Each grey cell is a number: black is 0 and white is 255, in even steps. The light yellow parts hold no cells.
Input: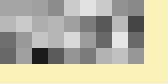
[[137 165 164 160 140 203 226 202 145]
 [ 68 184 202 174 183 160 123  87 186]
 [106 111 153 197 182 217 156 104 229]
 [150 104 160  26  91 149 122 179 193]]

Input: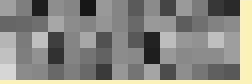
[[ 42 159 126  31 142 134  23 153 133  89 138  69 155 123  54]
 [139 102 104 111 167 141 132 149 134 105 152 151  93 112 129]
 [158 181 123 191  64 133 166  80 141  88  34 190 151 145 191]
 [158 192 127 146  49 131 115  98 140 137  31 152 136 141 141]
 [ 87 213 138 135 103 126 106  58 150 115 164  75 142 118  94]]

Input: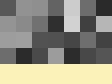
[[ 42  88 146 143  99 204 109]
 [182 148 138 113  47 210  64]
 [ 66 157 159  82  81  70 110]
 [ 85 109  43  74 156  44  72]]

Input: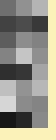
[[180 111 145]
 [ 57  66  76]
 [130  93 141]
 [143 131 197]
 [165  47  54]
 [183 191 147]
 [132 214 139]
 [137  23  38]]

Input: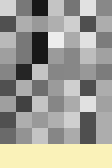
[[136 212 120  24 196 117 225]
 [173  80 174 153 175 207  79]
 [124 185 120  24 237 171 225]
 [161 159 120  24 155 135 189]
 [124 133  37 196 134 135 152]
 [173  80 174 110 155 207  79]
 [161 159  65 196 134 171 225]
 [173  80 174 153 175 207  79]
 [173 106 147 196 134 171  79]]

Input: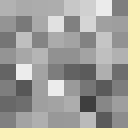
[[126 178 170 172 173 199 208 235]
 [158 148 121 169 225 128 213 160]
 [146 117 191 132 171 163 130 197]
 [177 148 167 181 145 145 163 191]
 [109 100 236 163 125  98  91 175]
 [125 126  87 160 236 154 118  90]
 [158 104 110 159 163 173  62 135]
 [140 128 163 175 152 153 186  90]]
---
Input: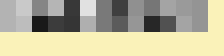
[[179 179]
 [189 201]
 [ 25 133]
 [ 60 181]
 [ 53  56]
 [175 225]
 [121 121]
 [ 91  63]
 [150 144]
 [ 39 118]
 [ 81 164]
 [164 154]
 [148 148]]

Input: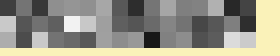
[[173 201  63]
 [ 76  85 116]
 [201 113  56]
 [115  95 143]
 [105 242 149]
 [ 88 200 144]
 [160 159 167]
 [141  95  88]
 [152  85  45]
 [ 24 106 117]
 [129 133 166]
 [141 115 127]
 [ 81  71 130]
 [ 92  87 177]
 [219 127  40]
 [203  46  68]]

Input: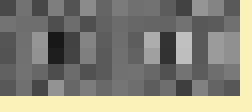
[[ 88  97  83  85 115  73]
 [112 114 113 112 110 114]
 [ 71 103 146 149 110  71]
 [147  77  30  24  78 126]
 [103 108  67  66 109  83]
 [124  81 127 132  79 139]
 [105  90  90  93  98 101]
 [117 113 112 110 108 123]
 [110 114  98  93 103 112]
 [ 93 104 160 173 101 114]
 [110  81  50  51 100  92]
 [ 62 115 190 192 114  66]
 [129  92  89  89  88 149]
 [100 110 155 155  91 132]
 [ 87 121 144 144 112  89]]

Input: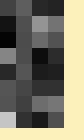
[[197  83  85  39 133   3  18  66]
 [ 48  64  69  84  77  75  78  94]
 [ 26 108  48  28  13 105 147  40]
 [ 79 117  48  30  44  81 114  35]]

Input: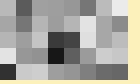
[[ 49 227 180 165 185]
 [201 151 158 118  90]
 [206 146 196 180 159]
 [158  23  57 156 158]
 [149  95  68 181 150]
 [127 155 223 227 118]
 [107 205 167 167 187]
 [103 199 188 139 234]]

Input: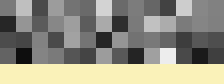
[[ 99  76  38 122]
 [ 14  70 149 191]
 [132 130  91  74]
 [122  74 135 156]
 [ 85 162 158 115]
 [ 68 116  92 106]
 [156  37 170 211]
 [ 88 149  46 106]
 [ 36 114 122 124]
 [160 121 193 102]
 [237 101 172  66]
 [ 73  61 123 205]
 [ 26  87 133 135]
 [ 63  78 128 129]]
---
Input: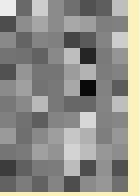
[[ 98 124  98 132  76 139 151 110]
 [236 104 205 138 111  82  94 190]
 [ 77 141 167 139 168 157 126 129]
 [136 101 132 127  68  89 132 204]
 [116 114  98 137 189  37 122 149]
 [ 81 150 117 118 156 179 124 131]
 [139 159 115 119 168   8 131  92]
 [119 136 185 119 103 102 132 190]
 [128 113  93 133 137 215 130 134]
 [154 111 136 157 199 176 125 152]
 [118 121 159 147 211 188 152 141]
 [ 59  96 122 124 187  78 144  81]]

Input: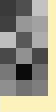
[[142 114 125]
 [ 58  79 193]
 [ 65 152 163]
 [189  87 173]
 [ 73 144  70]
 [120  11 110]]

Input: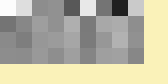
[[141 140 153 142 159 133 159 161 135]
 [252 222 141 145  88 232 116  32 202]
 [116 135 158 145 175 122 168 172 142]
 [138 126 151 155 166 123 151 178 145]]

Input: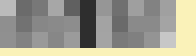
[[144 130 153 135 155  46 164 122 128 148 199]
 [187 107 120 167  96  46 150 112 159 130 160]
 [143 114 135 138 141  46 163 106 138 138 164]]

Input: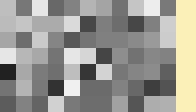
[[ 92 130  99 209 122 110 109 162  86 174 176]
 [189 118 229 105 131 180 163 114 197 237 122]
 [188 197 171 171 219  70 125 108  70 129 206]
 [166 110 202 133  87 116 127 128 138 154 203]
 [231 183 169 115 229 213  69 143 113 136 130]
 [ 34 168 123 111 189  55 210 118 133 140  94]
 [115 179 120  50 239 107 107 130 104  61  82]]

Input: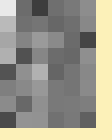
[[ 74 147 146 113 121  95]
 [233 108  60 111 120 140]
 [185 112 117 103 110 135]
 [165 132 154 138 107  69]
 [175  80 134 108 104 143]
 [ 83 144 177 101 117 136]
 [127 137 152 120 117 138]
 [139 104 144 120 122 126]]

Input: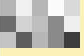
[[195  93 182 138  60]
 [180 240 182 251 217]
 [108 211 191 138 239]]
